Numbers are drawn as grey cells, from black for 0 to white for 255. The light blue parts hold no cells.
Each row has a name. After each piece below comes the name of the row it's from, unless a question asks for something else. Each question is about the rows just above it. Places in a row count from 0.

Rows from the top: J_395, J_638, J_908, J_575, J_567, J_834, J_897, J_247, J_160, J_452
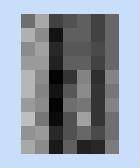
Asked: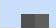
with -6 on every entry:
[75, 89]
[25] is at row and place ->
J_452, 2
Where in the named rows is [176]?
J_638, 0
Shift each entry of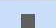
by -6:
[89]
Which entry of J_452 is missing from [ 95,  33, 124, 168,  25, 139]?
[40]
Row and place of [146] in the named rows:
J_160, 0
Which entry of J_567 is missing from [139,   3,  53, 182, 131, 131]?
[46]

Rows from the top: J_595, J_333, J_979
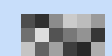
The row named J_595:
[ 77,  48, 140, 203, 188, 154]
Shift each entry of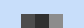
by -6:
[ 71,  42, 134]
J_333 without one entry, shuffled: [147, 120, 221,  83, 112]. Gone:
[54]
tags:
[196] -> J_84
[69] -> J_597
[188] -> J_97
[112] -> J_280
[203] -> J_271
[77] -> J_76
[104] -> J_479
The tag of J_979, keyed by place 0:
J_84
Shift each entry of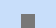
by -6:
[114]
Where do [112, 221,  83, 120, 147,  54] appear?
J_333

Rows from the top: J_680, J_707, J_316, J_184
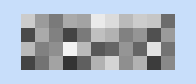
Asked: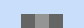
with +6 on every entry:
[107, 155, 107]
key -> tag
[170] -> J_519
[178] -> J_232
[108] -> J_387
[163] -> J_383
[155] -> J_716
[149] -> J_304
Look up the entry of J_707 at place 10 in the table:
J_716
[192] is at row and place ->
J_707, 5
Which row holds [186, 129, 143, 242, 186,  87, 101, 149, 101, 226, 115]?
J_316

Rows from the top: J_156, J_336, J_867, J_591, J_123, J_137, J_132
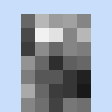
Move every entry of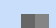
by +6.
[109, 139]
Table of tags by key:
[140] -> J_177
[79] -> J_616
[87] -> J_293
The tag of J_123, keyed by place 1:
J_293
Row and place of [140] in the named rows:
J_867, 1
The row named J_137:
[169, 103,  60,  54,  25]
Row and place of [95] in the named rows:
J_591, 3
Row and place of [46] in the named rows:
J_591, 2

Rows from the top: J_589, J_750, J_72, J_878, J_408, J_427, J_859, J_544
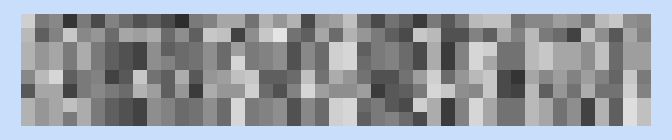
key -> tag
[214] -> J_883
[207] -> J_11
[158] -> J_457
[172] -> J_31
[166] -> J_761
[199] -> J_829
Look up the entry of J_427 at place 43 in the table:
J_11
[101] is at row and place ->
J_408, 42
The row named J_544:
[178, 150, 166, 122, 172, 122,  95,  81,  66, 142, 130, 107, 114, 142, 107,
 214, 122, 130, 142,  81, 136, 107, 207, 214,  95, 122, 130, 107,  74, 172,
  59, 130, 214, 166, 114, 114, 185, 166, 114, 142,  66, 178,  95, 222, 192]
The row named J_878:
[178, 150, 166, 122, 172, 122,  95,  81,  66, 142, 130, 107, 114, 142, 107,
 214, 122, 130, 142,  81, 136, 107, 207, 214, 107, 122, 130, 107,  74, 172,
  59, 130, 214, 166, 114, 114, 185, 199, 166, 166, 142, 192, 107, 158, 158]

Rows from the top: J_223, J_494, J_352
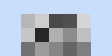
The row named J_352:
[113, 156, 134, 101, 127]
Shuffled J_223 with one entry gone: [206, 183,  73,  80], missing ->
[213]
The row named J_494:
[198,  39, 176, 140, 191]
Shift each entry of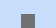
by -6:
[107]
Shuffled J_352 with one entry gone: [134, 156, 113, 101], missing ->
[127]

